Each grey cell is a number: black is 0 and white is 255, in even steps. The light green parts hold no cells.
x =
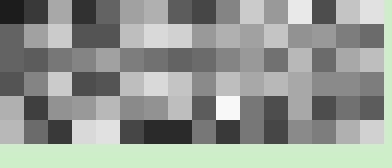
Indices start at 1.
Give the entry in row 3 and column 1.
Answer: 99
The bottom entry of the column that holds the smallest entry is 184
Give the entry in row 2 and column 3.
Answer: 203
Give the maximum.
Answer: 248
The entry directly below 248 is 57
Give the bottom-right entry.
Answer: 209
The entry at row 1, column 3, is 168
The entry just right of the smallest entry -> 57
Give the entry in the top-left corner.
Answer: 28
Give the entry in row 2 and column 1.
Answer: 99
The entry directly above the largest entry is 190
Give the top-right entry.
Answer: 225
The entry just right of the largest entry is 119
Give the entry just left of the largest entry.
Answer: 92
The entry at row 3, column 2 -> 92
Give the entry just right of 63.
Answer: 146
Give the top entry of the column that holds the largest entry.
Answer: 132
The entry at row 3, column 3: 119

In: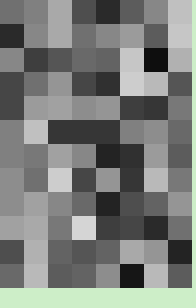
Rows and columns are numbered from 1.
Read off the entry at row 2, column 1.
42
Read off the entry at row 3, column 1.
135
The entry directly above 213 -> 105
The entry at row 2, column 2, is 135
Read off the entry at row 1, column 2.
128
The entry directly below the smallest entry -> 185
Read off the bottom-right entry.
92
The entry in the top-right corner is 192
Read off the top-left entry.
112
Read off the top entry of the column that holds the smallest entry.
135
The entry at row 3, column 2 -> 62
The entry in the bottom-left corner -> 105
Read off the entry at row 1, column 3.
169
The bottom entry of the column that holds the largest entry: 99
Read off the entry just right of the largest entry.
62
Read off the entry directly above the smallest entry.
92
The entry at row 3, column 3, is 85
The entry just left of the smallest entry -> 198
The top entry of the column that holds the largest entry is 78

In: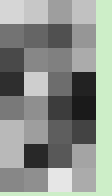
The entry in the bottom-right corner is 171
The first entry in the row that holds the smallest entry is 121
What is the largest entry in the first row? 214
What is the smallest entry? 26
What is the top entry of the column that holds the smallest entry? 193
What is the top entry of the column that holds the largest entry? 158
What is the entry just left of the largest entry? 143
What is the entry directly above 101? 199
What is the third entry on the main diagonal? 128
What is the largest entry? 230

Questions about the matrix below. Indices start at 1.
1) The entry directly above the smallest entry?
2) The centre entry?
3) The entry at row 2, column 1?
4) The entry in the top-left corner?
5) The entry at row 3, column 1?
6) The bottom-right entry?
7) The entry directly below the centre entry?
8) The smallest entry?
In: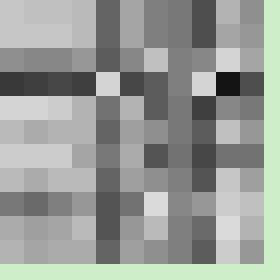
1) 212
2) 159
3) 198
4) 198
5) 143
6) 151
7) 171
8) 20
